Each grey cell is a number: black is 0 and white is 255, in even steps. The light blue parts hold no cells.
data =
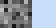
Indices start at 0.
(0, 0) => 87
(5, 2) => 121
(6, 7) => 95
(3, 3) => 93
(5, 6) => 133
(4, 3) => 58
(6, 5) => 56
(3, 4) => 48
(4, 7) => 90
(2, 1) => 38
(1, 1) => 140
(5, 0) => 126
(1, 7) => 79
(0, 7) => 76
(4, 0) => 141
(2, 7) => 97

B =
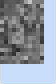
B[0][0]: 69
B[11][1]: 86
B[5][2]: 137
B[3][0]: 70
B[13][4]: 128
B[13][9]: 116
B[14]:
[126, 119, 108, 133, 119, 140, 175, 98, 122, 122, 63]
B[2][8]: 125
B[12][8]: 95
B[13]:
[54, 98, 74, 51, 128, 109, 117, 129, 118, 116, 157]
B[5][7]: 125
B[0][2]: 91
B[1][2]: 88
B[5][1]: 89
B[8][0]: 70
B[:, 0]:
[69, 62, 96, 70, 103, 170, 87, 153, 70, 82, 97, 79, 151, 54, 126, 91]
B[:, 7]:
[196, 106, 88, 118, 130, 125, 109, 71, 96, 138, 125, 154, 113, 129, 98, 107]
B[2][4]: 122
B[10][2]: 117
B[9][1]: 65
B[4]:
[103, 141, 109, 143, 119, 77, 154, 130, 139, 91, 148]
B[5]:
[170, 89, 137, 158, 126, 65, 87, 125, 89, 94, 118]
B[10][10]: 57
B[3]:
[70, 95, 98, 100, 100, 138, 82, 118, 127, 101, 107]
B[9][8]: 129
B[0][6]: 157

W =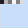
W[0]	33
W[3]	246
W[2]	121

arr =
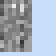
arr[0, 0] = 78
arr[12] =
[106, 136, 158, 128, 161, 119, 155, 158]
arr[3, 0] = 79
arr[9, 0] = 78
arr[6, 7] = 158
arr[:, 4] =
[135, 120, 119, 122, 121, 171, 137, 132, 136, 179, 168, 134, 161]
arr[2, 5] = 221
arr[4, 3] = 126
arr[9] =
[78, 130, 128, 148, 179, 112, 107, 164]
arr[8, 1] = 129
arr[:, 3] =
[157, 238, 151, 156, 126, 116, 127, 124, 145, 148, 121, 122, 128]
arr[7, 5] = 96
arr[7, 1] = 166
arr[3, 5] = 160
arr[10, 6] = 155
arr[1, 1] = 161
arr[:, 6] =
[106, 148, 116, 106, 111, 147, 147, 119, 120, 107, 155, 157, 155]
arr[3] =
[79, 146, 129, 156, 122, 160, 106, 130]
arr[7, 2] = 126
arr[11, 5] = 78
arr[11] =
[186, 140, 160, 122, 134, 78, 157, 157]
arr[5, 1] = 122
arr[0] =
[78, 137, 122, 157, 135, 164, 106, 146]
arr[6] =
[123, 140, 157, 127, 137, 88, 147, 158]
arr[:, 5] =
[164, 217, 221, 160, 102, 167, 88, 96, 171, 112, 55, 78, 119]

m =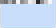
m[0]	134
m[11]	198
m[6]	170
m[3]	117

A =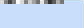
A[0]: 217
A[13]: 94
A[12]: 48
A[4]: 250
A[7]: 204
